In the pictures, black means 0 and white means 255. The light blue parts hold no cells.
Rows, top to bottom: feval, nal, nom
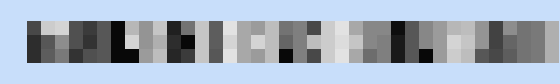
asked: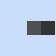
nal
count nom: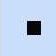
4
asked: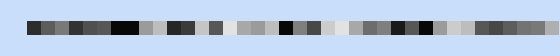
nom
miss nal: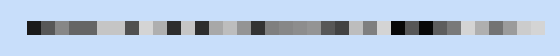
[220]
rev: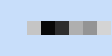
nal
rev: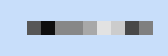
feval
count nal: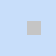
3

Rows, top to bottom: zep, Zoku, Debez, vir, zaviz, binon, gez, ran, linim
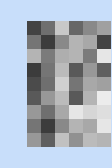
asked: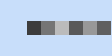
vir
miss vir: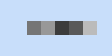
[95]
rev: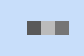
vir
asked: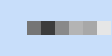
ran
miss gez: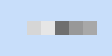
[222]
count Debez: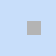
2
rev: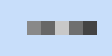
zep

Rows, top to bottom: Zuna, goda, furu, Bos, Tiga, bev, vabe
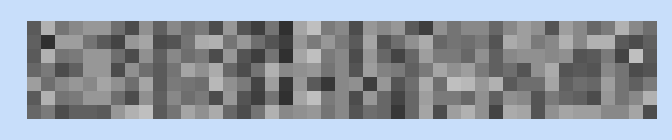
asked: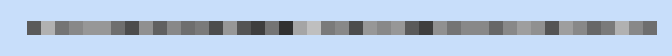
Zuna
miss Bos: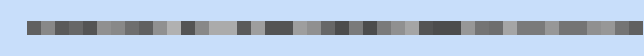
[130]
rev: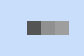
Zuna

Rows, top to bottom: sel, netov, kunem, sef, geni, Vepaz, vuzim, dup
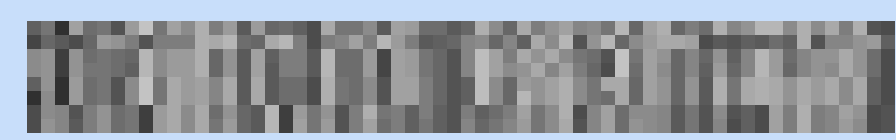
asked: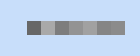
sel
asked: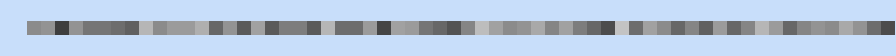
sef
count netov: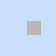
5
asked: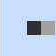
sel
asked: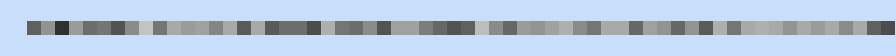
geni
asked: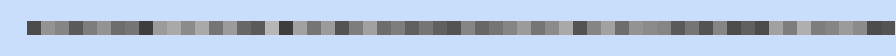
dup

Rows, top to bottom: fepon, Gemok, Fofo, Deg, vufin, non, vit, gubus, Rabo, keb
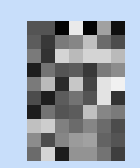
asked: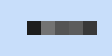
Deg
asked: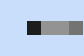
keb
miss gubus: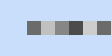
[128]
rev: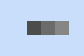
gubus
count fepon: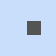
2
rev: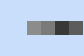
Deg
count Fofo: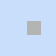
0

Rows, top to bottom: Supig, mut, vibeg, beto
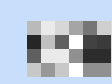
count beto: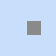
0
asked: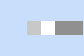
beto
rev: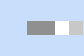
beto
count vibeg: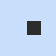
2
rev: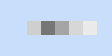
Supig
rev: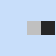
mut

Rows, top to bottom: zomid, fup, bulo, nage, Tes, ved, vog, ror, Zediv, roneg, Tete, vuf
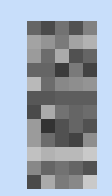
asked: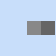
Tete
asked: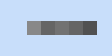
Tete
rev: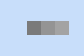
fup
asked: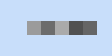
bulo
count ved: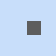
3
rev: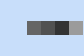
ror

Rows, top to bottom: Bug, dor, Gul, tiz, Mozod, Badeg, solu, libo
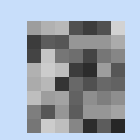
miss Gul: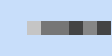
[110]
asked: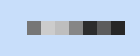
libo
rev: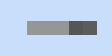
dor

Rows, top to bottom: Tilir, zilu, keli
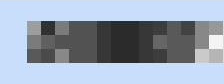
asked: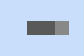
zilu
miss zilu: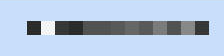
[96]

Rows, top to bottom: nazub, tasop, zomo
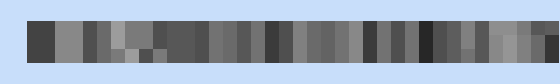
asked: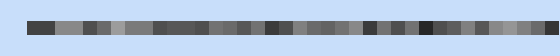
tasop
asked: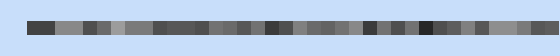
nazub

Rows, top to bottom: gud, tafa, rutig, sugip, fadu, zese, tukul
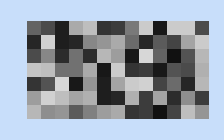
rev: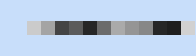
tafa
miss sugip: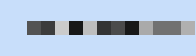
[196]
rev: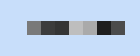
gud

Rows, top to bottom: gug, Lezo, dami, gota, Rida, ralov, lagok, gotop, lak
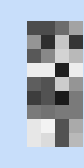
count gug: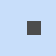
2
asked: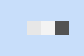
gotop
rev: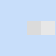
lak
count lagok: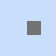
1
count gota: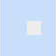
3
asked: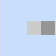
Rida
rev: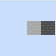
gotop

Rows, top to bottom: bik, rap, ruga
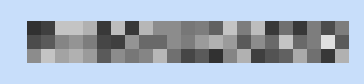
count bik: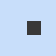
4
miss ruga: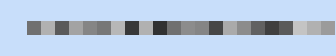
[83]
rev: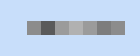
rap
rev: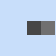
ruga
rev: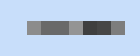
rap
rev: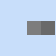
rap
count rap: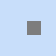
3

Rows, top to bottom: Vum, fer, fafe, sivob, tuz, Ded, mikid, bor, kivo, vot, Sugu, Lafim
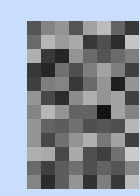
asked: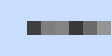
tuz
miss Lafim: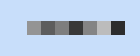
[50]
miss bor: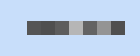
[113]
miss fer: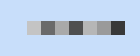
[44]
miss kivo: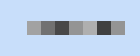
[120]
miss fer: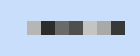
[154]
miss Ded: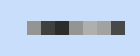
[140]

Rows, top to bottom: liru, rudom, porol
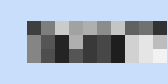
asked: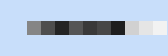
porol
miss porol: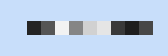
[78]
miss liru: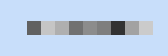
[63]

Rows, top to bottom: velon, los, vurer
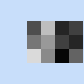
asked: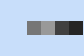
los
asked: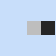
velon
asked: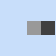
los

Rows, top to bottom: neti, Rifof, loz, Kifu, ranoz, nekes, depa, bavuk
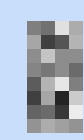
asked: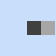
nekes
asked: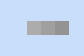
bavuk
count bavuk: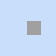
1
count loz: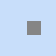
0
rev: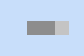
loz

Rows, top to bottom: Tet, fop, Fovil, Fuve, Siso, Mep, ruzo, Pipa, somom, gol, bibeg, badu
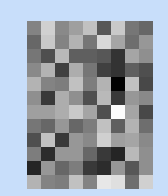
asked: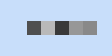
Mep
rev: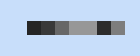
gol

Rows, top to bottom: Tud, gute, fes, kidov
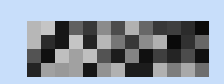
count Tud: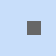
1
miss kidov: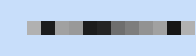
[169]
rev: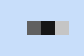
Tud

